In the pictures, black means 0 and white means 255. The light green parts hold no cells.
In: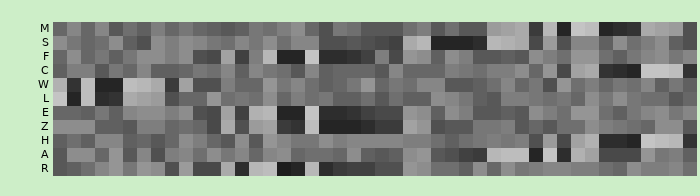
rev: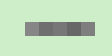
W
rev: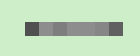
E
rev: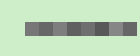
M
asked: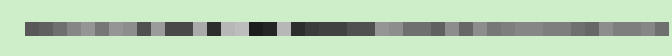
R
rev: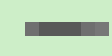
M

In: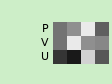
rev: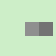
P
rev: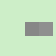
V
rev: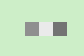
V
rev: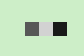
U

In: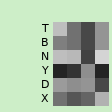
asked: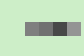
B
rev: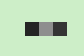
Y
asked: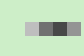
T
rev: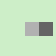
X

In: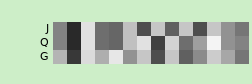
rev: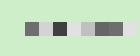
Q
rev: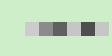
G
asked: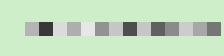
G
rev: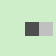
J
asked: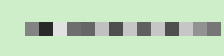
J
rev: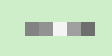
Q
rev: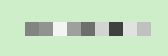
Q

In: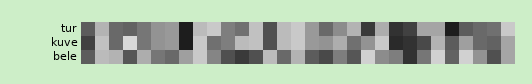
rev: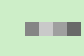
bele
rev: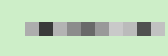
tur
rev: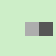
bele
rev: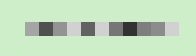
bele
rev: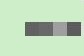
kuve
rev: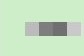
kuve

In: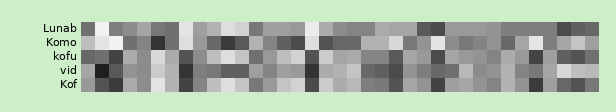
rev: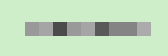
kofu
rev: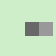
Komo

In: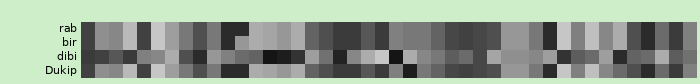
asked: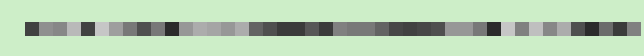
bir
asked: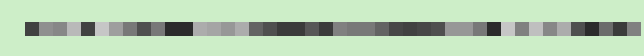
rab

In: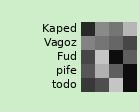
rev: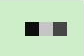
Fud
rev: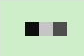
todo
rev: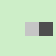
todo
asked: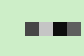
Fud
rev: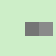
Kaped

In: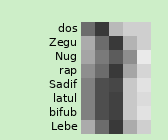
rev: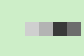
Zegu
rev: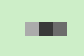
Lebe
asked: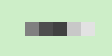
bifub

